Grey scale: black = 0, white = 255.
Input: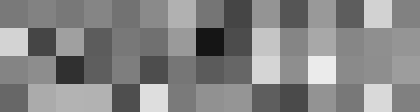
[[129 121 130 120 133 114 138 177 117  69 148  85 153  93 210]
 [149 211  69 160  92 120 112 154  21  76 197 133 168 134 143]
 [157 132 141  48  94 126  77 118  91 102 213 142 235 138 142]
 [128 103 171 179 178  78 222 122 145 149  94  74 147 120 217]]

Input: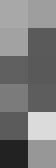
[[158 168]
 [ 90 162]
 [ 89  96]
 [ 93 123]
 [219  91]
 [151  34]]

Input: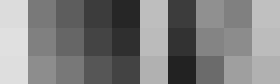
[[192 220 121  93  60  38 190  60 144 128]
 [188 224 128 102  68  47 187  50 132 140]
 [177 222 141 120  86  67 177  34 107 159]]

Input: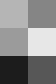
[[133 181]
 [231 155]
 [ 87  28]]

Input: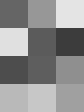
[[228 101 151]
 [ 60 224  91]
 [143  77  94]
 [160 185 199]]

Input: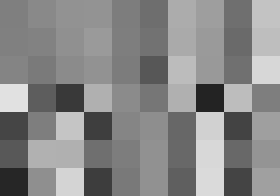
[[195 127 137 146 147 125 110 172 158 111]
 [190 128 130 144 154 126 114 170 154 106]
 [215 132 122 139 146 124  87 188 153 112]
 [126 225  93  57 176 139 118 176  35 189]
 [159  69 126 197  62 133 142 103 209  67]
 [148  88 177 176 111 125 145 104 216 104]
 [160  38 143 212  61 121 145  95 218  68]]
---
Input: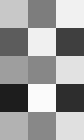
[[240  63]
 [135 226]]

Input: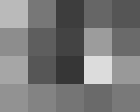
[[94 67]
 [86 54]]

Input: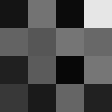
[[ 86 117]
 [ 91   7]]

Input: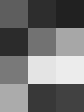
[[114 167]
 [228 236]]

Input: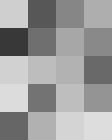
[[111 167]
 [189 178]]

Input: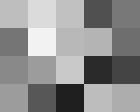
[[242 184]
 [156 201]]

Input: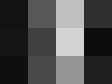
[[ 64 211]
 [ 73 149]]
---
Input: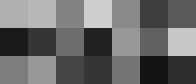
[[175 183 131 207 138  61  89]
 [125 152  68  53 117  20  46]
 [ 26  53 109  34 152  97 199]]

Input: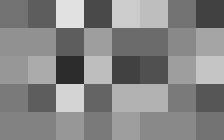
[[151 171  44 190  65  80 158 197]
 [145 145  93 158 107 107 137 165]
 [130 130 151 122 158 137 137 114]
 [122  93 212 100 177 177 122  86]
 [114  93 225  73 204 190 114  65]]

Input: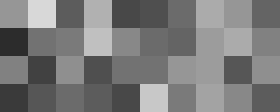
[[150 216  92 177  72  79 107 171 150 100]
 [129  65 143  79 114 114 150 156  86 143]
 [ 58  86 107  92  72 200 122 163 136  92]
 [ 44 114 122 192 136 107 100 156 171 129]]

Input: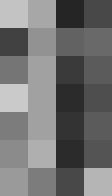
[[202 161  43  78]
 [195 167  37  72]
 [154 124  72 181]
 [139 175  43  84]
 [124 161  51  91]
 [117 161  58  91]
 [ 65 146  98 105]]

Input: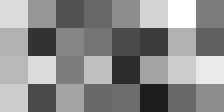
[[220 149  82 104 141 212 255 125]
 [204  74 163 104 110  28 104 141]
 [185 220 125 191  44 163 204 233]
 [177  51 133 117  74  59 177  97]]

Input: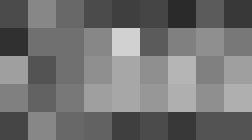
[[159  83 112 143 167 143 181 128 159]
 [128  98 120 159 167 151 175 143 175]
 [ 75 135 104  75  63  69  42  91  56]
 [ 69 135 104  98  63  75  56  83  83]
 [ 48 112 112 135 209  91 128 143 120]]

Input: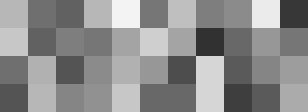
[[199  97 126 118 164 207 164  49 104 151 118]
 [183 111  97 183 243 118 191 126 139 235  55]
 [111 177  84 139 177 151  77 214  90 133 157]
 [ 84 183 133 145 199 104 104 214  62  90 171]]

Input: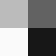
[[250  23]
 [187  98]]

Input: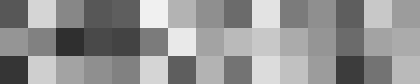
[[149 129  47  73  67 123 233 163 186 200 171 149 107 163 171]
 [ 87 213 135  87  94 240 179 143 107 227 123 143  94 200 156]
 [ 53 207 163 143 129 213  94 179 115 220 193 156  60 115 186]]
